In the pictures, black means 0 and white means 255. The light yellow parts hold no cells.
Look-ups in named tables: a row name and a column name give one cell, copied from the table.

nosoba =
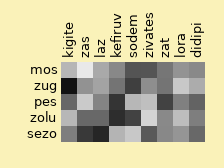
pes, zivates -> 191
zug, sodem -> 63
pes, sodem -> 183
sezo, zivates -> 89
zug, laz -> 163
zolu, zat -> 137
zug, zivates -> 142
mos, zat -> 118
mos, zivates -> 85
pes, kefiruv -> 52
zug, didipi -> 172
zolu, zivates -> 212
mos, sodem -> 84
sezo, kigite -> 126
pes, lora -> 128
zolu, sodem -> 66
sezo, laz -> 38
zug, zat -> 116
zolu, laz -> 104
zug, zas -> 146

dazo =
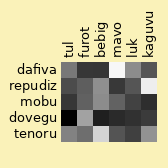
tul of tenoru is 130
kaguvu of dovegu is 59
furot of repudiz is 94
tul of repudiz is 76
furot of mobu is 97
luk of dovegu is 49
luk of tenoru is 64
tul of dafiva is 120
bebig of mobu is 140

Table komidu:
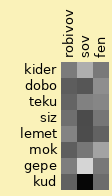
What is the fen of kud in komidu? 108
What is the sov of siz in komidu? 75
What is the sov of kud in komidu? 6
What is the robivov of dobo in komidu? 93
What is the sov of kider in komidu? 174
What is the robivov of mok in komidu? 94
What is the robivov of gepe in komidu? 126
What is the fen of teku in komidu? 134
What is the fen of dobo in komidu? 142
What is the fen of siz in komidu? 118
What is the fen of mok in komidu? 163
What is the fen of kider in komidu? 121
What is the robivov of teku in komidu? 100
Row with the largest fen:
mok

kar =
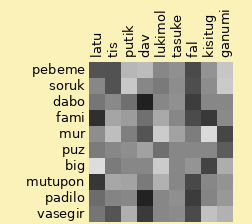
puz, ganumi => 92
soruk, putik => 200
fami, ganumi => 138
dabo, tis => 137
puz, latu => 123
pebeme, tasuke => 144
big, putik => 135
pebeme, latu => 83
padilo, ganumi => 152
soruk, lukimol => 122
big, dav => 135
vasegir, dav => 58
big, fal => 148
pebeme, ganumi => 198
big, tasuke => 135
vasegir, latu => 117
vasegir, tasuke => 139
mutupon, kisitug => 135
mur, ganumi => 70
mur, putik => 127

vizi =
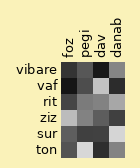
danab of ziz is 64
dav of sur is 65
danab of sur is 213
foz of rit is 69
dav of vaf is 195
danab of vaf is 44
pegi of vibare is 87
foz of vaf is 21
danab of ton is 131
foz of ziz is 188
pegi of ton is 215
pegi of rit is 123
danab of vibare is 133
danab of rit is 167
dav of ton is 46
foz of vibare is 52
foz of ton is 83
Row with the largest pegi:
ton

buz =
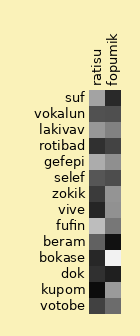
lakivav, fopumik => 129
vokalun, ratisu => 81
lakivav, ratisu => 151
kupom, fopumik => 154
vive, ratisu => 37
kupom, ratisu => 12
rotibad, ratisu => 48
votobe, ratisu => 65
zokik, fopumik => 148
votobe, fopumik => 108
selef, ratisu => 86
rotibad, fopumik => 67
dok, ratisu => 48
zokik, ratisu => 59
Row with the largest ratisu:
fufin

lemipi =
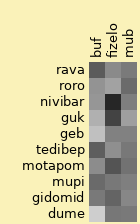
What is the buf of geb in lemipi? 192
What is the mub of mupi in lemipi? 127
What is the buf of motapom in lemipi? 140
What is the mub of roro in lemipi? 107
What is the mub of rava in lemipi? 122
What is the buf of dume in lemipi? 206
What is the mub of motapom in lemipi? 114
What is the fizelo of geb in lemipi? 129
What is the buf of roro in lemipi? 147
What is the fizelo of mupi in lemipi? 120
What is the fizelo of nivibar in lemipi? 38
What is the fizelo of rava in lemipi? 138
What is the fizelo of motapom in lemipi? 84
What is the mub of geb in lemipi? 129
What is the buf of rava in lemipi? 91
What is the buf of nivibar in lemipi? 150

